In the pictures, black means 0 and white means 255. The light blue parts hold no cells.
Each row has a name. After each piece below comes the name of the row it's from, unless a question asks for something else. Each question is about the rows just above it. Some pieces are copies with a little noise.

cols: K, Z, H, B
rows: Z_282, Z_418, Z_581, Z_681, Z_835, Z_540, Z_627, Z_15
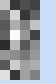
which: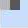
Z_835
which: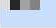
Z_15
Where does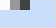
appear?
Z_681

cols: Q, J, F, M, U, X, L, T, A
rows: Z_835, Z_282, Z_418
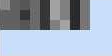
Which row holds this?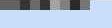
Z_282
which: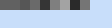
Z_418

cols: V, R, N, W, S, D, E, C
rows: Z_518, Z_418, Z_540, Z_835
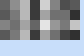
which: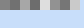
Z_540
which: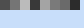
Z_418

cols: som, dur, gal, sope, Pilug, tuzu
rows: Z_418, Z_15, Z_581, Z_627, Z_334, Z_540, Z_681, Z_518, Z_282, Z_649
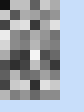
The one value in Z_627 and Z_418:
| 172 |
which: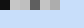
Z_418
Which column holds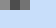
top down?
Pilug

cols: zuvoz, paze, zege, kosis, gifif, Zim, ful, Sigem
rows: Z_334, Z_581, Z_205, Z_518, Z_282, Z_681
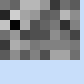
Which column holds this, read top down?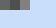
gifif
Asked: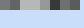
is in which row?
Z_334

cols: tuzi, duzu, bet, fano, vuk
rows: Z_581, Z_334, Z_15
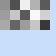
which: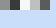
Z_581
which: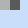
Z_581
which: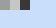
Z_15
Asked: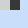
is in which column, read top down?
vuk
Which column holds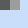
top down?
bet

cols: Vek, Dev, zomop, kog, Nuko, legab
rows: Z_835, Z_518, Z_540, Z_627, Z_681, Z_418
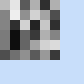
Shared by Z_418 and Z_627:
| 57 |
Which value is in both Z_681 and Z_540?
| 210 |
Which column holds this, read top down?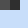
legab
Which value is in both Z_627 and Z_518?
| 132 |

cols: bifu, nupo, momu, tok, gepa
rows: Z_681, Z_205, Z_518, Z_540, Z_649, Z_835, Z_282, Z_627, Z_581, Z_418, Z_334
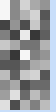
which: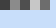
Z_518
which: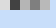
Z_334
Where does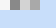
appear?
Z_681
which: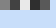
Z_540
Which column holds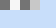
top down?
momu
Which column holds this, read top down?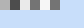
momu
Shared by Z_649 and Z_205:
| 179 |

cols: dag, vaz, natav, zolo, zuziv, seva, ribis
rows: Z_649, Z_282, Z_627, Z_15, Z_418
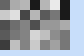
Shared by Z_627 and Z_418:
| 131 |
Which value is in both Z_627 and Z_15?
| 131 |
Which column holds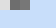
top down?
vaz
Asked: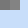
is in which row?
Z_15
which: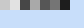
Z_282

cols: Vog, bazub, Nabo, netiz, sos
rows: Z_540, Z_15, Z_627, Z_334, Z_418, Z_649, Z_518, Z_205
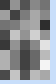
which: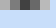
Z_649
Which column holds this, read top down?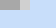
netiz
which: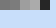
Z_627
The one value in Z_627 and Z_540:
| 115 |

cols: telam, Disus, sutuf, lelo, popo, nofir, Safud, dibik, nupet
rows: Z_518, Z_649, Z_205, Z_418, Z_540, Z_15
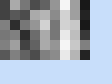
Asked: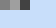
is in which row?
Z_540
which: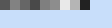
Z_15
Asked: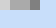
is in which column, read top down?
popo
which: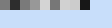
Z_205
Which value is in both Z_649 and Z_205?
| 210 |
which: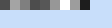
Z_518

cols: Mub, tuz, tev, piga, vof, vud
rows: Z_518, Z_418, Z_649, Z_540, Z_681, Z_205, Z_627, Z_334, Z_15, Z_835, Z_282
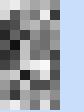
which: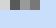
Z_418
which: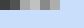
Z_649
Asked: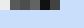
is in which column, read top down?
tuz
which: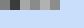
Z_835
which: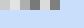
Z_282

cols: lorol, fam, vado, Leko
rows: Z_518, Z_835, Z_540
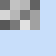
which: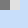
Z_540
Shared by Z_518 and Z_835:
| 183 |
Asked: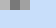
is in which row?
Z_835
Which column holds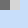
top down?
lorol
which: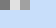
Z_540
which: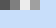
Z_540

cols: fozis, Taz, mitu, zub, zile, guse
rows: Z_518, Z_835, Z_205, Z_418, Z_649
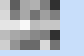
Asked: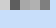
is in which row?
Z_518
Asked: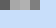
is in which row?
Z_518
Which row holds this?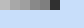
Z_418

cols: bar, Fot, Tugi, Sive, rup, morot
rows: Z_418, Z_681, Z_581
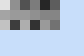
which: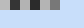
Z_581
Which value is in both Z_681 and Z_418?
| 144 |
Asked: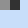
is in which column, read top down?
Sive

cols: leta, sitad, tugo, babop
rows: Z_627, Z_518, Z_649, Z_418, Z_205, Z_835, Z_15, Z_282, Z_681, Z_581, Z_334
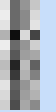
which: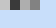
Z_282
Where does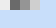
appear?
Z_205
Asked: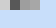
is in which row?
Z_835
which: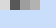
Z_581
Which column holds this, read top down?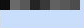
sitad
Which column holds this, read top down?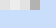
leta

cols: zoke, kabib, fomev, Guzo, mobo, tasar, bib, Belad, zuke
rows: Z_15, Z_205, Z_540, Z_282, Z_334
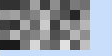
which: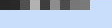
Z_15
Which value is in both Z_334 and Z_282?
| 101 |
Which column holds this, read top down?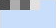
bib
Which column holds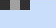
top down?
kabib
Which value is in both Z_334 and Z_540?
| 101 |
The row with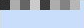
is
Z_540
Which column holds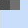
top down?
fomev

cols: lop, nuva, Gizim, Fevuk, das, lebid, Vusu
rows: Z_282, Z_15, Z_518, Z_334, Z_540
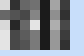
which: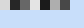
Z_518
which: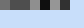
Z_15
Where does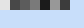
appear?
Z_334
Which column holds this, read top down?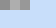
lebid

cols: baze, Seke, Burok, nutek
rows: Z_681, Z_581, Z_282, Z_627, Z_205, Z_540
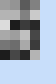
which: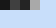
Z_540
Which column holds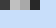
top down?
Burok
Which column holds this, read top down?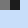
baze
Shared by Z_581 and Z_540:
| 180 |
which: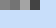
Z_205
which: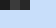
Z_282
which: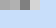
Z_581

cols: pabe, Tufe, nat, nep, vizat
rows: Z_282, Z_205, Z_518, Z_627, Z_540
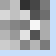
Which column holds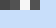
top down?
nep
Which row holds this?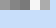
Z_518
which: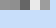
Z_518
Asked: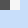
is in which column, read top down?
nep

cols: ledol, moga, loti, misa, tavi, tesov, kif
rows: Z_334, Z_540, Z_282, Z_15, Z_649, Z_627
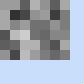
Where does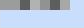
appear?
Z_334
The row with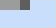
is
Z_334

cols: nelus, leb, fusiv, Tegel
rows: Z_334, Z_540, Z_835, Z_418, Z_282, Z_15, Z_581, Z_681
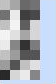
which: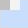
Z_835
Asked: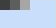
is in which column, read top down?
fusiv
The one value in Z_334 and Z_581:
| 193 |
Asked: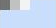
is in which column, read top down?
nelus
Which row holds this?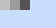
Z_15
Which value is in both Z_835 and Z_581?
| 193 |
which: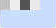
Z_835

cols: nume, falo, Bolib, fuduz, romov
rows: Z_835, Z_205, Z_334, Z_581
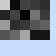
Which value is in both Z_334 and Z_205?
| 57 |
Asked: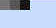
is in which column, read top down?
fuduz
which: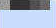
Z_334
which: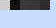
Z_835
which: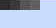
Z_334

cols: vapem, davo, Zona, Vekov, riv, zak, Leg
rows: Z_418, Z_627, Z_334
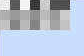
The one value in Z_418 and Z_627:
| 203 |
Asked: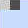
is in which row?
Z_418
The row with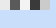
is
Z_418
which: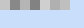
Z_334
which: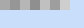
Z_627
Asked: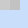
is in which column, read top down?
Leg

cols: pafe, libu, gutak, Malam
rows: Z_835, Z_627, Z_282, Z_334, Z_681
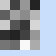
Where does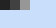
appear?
Z_334
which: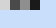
Z_835
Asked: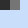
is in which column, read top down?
pafe
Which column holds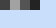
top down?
libu

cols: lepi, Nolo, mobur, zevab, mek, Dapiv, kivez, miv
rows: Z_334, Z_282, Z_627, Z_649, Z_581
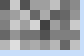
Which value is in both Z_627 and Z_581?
| 159 |
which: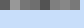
Z_649
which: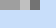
Z_334
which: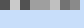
Z_334

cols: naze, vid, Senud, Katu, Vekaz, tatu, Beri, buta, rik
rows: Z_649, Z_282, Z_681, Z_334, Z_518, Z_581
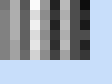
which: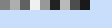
Z_681
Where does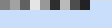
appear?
Z_518
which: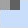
Z_518

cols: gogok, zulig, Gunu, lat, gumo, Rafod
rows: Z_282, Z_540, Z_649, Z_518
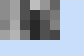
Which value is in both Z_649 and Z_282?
| 80 |
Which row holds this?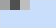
Z_282
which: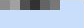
Z_540
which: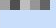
Z_282

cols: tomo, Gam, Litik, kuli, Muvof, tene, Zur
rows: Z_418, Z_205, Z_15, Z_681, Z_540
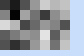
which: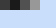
Z_418
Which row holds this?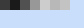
Z_418

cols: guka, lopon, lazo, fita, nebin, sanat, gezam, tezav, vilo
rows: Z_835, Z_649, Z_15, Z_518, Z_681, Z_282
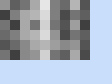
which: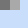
Z_835
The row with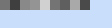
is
Z_282
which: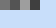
Z_15
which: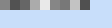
Z_835

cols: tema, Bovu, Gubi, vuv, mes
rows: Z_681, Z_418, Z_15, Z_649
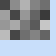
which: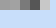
Z_15
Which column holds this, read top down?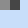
Bovu
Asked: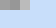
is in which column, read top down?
tema

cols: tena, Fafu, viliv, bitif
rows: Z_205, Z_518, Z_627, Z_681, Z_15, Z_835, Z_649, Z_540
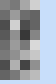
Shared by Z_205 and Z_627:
| 208 |
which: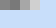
Z_205

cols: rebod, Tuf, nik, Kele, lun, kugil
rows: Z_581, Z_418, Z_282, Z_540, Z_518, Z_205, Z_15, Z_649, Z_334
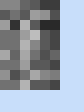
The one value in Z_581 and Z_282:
| 89 |
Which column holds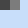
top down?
kugil

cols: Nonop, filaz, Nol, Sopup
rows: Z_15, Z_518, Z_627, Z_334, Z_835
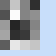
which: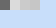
Z_835
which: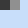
Z_334
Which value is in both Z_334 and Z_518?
| 144 |

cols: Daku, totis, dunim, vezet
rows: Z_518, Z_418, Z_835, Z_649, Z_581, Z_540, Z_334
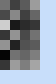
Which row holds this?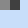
Z_418
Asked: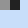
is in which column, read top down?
totis
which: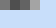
Z_518
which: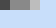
Z_334

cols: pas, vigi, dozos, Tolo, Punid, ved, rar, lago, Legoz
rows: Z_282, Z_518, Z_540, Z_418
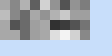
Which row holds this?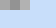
Z_518
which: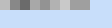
Z_518
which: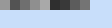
Z_540
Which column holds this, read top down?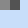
vigi
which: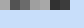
Z_540

